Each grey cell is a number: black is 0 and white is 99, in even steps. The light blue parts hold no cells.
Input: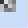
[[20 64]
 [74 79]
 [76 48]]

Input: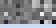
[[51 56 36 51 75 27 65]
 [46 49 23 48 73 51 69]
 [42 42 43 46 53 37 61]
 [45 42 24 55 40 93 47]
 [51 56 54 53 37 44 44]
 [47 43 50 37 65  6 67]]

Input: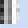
[[16 53 83]
 [31 53 88]
 [11 48 76]
 [25 52 86]
 [43 57 88]
 [21 49 84]]

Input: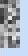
[[32 52 69]
 [64 65 77]
 [28 84 41]
 [28 50 51]
 [20 89 32]
 [24 22 78]
 [72 76 75]
 [71 39 42]
 [64 74 85]
 [47 30 58]
 [56 34 30]
 [47 40 56]]

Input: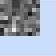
[[61 43 24 40 23]
 [40 44 24 32 37]
 [26 45 35 44 70]
 [53 41 38 35 32]
 [63 35 64 31 50]
 [20 29 34 51 48]
 [50 45 43 49 37]
 [14 54 54 59 40]
 [21 44 28 39 38]]

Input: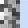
[[96 67 27]
 [30 43 61]
 [35 48 62]
 [96 74 26]
 [90 67 35]
 [26 43 70]
 [69 62 42]]

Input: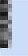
[[13 72]
 [35 51]
 [26 62]
 [ 8 76]
 [22 65]
 [49 44]
 [17 69]
 [31 58]
 [44 44]
 [40 51]
 [22 65]
 [13 72]]
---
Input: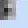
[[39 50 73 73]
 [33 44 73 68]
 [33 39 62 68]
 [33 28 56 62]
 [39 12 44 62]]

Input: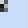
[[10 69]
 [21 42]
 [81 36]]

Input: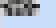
[[70 70 42 37 26 42 54 37 76 88]
 [82 59 20 54 26 42 54 26 65 82]
 [82 48 20 59 31 48 48 31 59 76]
 [37  8 48 65 59 70 14 42  8 20]]

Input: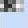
[[50 28 61 39 72 67]
 [87 22 17 61 97 82]
 [55 17 45 34 77 67]]

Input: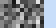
[[35 63 46 29 57 78 19 46 46 73 24]
 [57 57 46  9 83 29 29 40 40 88 24]
 [52 46 35 52 68 14 52 19 40 46 29]
 [52 40 35 57 63 57 40 68 52 88 14]
 [52 29 46 57 78 14 40 35 14 68 24]
 [63 24 35 40 24 73 29 29 63 40 57]
 [46 19 35 14 24 68 24 40 29 19 52]]

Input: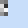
[[74 96]
 [53 47]
 [58 36]
 [86 19]]

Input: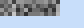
[[36 59 31 76 36 47 19 47 47 47 53 31 47 36 70]
 [31 47 36 70 36 53 25 36 53 31 42 47 25 31 65]
 [47 42 59 25 59 59 53 53 42 53 53 59 42 59 25]
 [59 36 53 59 19 42 65 19 42 42 31 19 47 19 65]]
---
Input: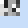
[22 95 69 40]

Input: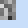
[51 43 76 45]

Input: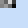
[24 41]

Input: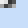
[32 42]

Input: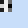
[42 93 12]

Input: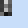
[39 48 22]
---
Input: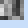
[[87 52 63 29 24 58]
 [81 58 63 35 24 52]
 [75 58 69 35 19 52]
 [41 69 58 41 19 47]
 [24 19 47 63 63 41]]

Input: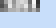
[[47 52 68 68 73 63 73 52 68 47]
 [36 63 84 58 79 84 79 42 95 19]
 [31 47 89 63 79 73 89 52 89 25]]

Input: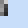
[[62 21]
 [57 27]
 [51 80]
 [45 16]]

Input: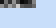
[[56 35 62 45 78 35 30 30 40]
 [ 8 45 19 56 25  3  8 19 51]]

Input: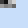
[[60 50 55 40]
 [24  7 66 81]]

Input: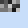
[[63 40 78 24 19]
 [46 46 58  8 73]
 [24 35 13 68 52]]

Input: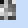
[[94 59 48 42]
 [82 71 82 53]
 [59 76 42 37]
 [32 65 22 27]
 [ 6 71 32 88]]
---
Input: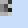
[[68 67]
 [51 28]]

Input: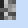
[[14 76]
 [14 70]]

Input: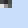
[[29 17]
 [88 59]]

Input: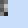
[[34 47]
 [43 75]]

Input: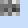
[[57 68]
 [44 44]]

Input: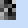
[[51 11]
 [43 26]]

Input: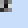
[[62 20]
 [67  6]]
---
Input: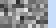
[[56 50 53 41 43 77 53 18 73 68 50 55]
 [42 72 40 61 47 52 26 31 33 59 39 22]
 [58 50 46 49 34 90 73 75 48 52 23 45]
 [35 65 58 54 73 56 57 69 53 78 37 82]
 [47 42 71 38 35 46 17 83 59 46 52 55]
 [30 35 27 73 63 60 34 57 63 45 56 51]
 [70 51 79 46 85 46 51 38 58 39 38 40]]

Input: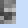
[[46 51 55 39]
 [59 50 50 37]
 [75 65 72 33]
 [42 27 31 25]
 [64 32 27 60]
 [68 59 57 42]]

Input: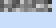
[[19 35 49 46 39 59 47 76 32 37 57 74 39]
 [74 51 72 82 39 48 47 54 42 32 49 47 35]
 [28 54 46 48 64 59 51 61 75 59 38 73 42]]

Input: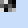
[[ 1 15 87 53]
 [10 36 17 37]
 [73 54  2 85]]

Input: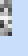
[[58 47 82]
 [47 42 52]
 [33 84 29]
 [47 77 71]
 [88 95 94]
 [46 87 35]
 [89 70 21]
 [55 61 69]
 [22 52 63]]

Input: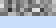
[[76 51 60 51 76 54 36 61 54 43 61 32 53 74]
 [67 63 48 62 45 47 49 66 51 37 69 43 51 87]
 [73 54 55 25 88 84 33 43 69 36 57 17 54 61]
 [54 63 41 57 38 41 72 65 39 56 72 72 45 44]]

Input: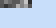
[[18 76 52 35 34 42 51 35]
 [33 63 51 68 36 31 20 33]]
